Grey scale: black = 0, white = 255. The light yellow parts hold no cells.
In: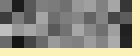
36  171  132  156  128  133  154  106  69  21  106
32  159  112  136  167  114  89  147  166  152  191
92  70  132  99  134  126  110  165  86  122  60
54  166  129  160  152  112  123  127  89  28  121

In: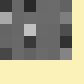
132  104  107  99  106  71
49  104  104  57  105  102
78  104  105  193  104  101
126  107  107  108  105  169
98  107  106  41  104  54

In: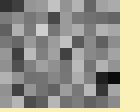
138  110  97  125  113  182  95  77  181  151
165  55  184  120  157  98  114  148  65  145
11  32  131  173  119  134  115  113  146  178
147  178  117  186  117  144  160  128  80  144
163  128  137  175  65  161  128  186  63  151
141  96  138  90  192  156  119  153  103  120
167  178  126  172  155  118  207  123  176  96
100  108  113  120  155  72  133  119  140  123
171  162  102  179  147  194  155  149  63  49

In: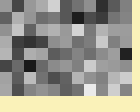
132  206  137  234  114  95  133  146  132  79  166
205  182  129  145  180  98  78  114  188  92  162
142  154  159  203  128  150  139  105  25  106  69
33  158  140  111  132  107  92  164  174  74  181
154  128  201  125  112  155  142  67  50  62  172
156  158  179  121  212  153  178  165  98  196  145
132  116  60  76  29  87  121  110  149  176  97
128  90  47  143  114  87  209  171  152  70  154

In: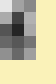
158  104  144
116  87  103
168  37  84
177  67  171
136  162  230

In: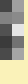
165  74
114  59
229  81
138  130
160  69

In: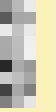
229  183  128
128  167  66
167  190  203
153  170  39
240  187  169
239  189  170
233  194  233
168  166  90
235  185  146
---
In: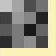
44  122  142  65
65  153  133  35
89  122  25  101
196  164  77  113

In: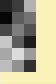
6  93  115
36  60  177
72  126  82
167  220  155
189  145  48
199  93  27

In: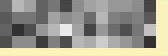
78  140  140  60  128  78  183  172  204  172  151  128  49
89  118  118  98  162  140  151  108  183  128  118  128  89
98  49  78  151  183  234  162  69  151  108  78  118  193
108  183  162  98  118  69  140  162  172  151  151  140  69

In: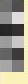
39  49
99  58
110  78
146  222
155  199
166  122

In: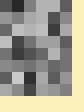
82  39  127  179  179  93
93  201  49  168  93  149
104  189  179  189  61  168
115  61  82  104  179  115
137  127  115  137  104  115
149  127  168  179  82  137
168  137  71  159  149  127
189  71  115  159  159  93

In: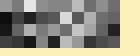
14  65  34  76  88  217  88  175  110  99
23  99  175  122  152  110  196  164  99  34
65  54  23  133  34  186  152  54  76  88
152  122  229  142  133  133  186  110  142  110

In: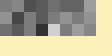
112  90  124  50  207  124  157  134
124  134  80  90  112  100  100  157
146  71  124  90  124  146  124  146

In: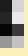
5  58
28  213
37  233
151  194
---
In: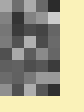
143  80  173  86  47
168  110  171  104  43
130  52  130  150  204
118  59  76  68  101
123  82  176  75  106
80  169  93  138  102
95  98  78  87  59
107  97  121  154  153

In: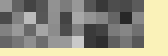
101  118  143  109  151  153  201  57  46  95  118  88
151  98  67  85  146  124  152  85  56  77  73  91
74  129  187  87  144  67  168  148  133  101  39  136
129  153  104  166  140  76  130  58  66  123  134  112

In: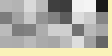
173  172  185  170  166  187  221  160  101
183  179  217  185  63  60  241  244  26
124  162  199  148  129  92  220  204  133
187  125  129  173  207  207  113  184  166

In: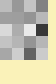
167  206  99  203
188  152  196  130
159  158  148  184
217  173  233  56
195  181  148  182

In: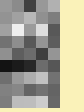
125  188  189  204  103
153  139  64  152  177
147  161  183  144  126
161  239  155  221  88
114  142  88  148  93
144  94  108  62  149
19  27  39  108  86
111  153  173  193  114
129  135  100  114  100

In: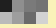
186  158  106  210
31  143  122  115

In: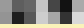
148  30  88  205  167  51  217
154  94  102  197  70  18  170
